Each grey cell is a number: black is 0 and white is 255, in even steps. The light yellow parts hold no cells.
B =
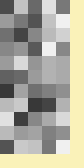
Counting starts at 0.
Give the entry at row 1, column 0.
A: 155
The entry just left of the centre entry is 105
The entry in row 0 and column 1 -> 194
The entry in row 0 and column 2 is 105
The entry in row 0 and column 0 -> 76
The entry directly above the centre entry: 149
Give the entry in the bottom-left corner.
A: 83
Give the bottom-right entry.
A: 240
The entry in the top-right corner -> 120
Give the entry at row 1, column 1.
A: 120
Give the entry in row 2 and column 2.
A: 135

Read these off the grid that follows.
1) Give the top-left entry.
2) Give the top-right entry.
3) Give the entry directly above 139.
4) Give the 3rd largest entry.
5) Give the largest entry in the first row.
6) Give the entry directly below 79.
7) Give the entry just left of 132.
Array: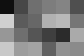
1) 15
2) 79
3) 170
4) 185
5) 132
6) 118
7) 125

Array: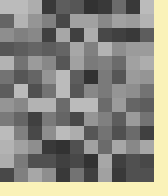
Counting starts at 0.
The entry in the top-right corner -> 187
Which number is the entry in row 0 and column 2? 173
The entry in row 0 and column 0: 187
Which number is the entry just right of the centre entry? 136
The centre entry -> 86
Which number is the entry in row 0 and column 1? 187
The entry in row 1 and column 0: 101
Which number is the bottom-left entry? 72
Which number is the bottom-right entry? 80
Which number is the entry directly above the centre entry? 93
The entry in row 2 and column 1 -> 128

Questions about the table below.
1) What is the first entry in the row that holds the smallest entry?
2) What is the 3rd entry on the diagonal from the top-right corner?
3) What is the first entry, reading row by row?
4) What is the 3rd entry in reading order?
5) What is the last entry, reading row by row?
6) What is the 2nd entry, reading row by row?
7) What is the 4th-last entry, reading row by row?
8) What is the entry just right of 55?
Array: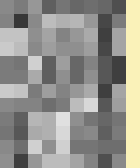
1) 131
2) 170
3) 137
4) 151
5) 137
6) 123
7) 164
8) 137

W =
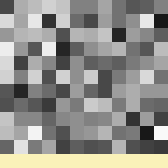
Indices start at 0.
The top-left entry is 72
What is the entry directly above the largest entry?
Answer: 65
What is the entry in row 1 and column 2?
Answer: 231
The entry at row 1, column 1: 165
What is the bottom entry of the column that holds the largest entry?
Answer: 58
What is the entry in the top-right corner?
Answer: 129
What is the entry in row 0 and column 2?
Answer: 188
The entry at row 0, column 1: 173
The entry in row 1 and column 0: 217
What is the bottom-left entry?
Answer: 101
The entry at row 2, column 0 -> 151
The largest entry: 249
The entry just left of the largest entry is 24

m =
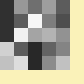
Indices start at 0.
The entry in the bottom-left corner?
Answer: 193
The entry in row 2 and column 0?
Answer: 48
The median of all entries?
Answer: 132
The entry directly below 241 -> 92
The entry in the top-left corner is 48
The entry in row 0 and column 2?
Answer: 111
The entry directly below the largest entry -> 164
